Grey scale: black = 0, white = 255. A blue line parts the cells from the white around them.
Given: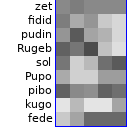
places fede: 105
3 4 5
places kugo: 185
2
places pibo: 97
1 4
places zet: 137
1 3 4 5
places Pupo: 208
2 3
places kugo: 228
1 3 4

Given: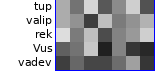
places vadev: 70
3 4
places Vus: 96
1

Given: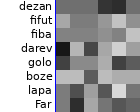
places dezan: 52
4
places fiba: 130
1 2 3 5
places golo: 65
1 5
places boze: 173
5 6
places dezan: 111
1 2 3 6
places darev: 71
3
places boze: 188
1 2 4

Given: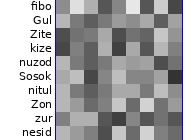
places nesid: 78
4
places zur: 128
1
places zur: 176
2 3
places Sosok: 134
4 6 7
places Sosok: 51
9

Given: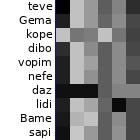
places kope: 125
3
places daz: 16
1 2 3

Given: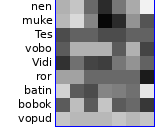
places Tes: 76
1 4 5
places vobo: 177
2 3 4 6
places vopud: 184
2 3 4 6
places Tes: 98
2 3 6 7
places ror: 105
3 4 5 6
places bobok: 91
1 3 5

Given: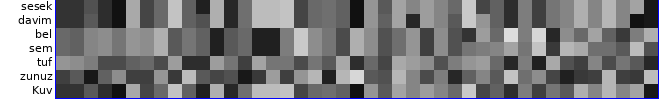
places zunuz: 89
2 11 23 32
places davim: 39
13 26

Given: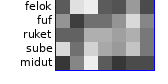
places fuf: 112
3 4
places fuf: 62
2
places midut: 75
6 7
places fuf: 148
1 5
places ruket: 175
3 4 6

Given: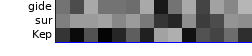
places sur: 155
2 3 6
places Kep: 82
3 11
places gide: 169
3 7 10

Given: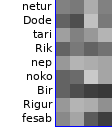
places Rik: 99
1 3
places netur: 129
1 4

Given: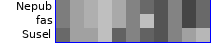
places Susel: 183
11
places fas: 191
4 7
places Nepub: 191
4

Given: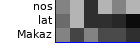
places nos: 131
1 5
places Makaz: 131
1 3
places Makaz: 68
2
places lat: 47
3 4
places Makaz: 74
4 5

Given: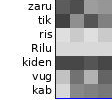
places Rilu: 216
1 2 3 4
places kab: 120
4
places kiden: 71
1 2 4
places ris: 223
1 3

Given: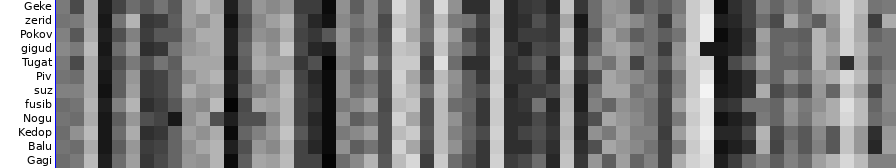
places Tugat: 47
30 31 33 57
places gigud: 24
4 47 48
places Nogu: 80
7 12 14 15 24 27 39

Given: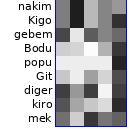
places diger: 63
1 3 5
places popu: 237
1 2 3 4

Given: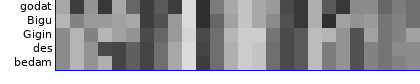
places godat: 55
4 18 21
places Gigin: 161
5 23 26
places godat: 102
6 24
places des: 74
4 17
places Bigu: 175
19
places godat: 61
2 7 9

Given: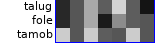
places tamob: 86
2 5 7
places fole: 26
4
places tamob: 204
1 3 6
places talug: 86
2

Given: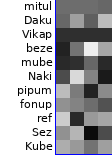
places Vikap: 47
1 2 3 4
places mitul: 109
1 2 3
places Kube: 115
3
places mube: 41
1 4

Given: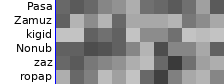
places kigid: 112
4 9
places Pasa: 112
7 10
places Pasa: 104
1 3 8
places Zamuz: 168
6 7 8 12
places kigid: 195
1 2 6 10 12
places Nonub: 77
3 8
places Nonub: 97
1 2 5 12

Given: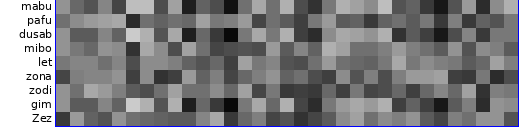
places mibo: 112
11 22 23 27
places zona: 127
2 12 15 23 25
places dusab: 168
9 15 21

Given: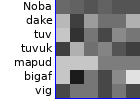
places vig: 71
1 4 6
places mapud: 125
4 5 6
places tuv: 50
2
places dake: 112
4 5
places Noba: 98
2 4
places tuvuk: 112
3

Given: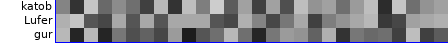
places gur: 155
9 17
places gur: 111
12 14 24
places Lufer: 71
4 13 16 25
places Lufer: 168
5 7 9 10 11 18 22 27

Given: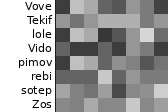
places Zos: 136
1 4 5 7
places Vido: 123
7
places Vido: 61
2 3 5 8
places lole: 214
7
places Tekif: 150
1 3 8
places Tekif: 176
4 5 6
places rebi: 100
1 2 3 5

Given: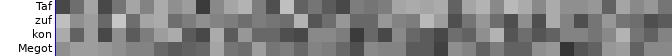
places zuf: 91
44
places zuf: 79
29 33 35 38 43
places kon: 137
19 20 25 40
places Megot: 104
8 11 18 21
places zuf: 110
6 9 14 17 20 32 42
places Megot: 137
23 43 44
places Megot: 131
6 7 19 24 25 30

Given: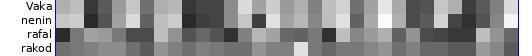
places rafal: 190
8 21 31
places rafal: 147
9 26 32
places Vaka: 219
14 33
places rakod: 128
3 9 11 16 17 26
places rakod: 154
31

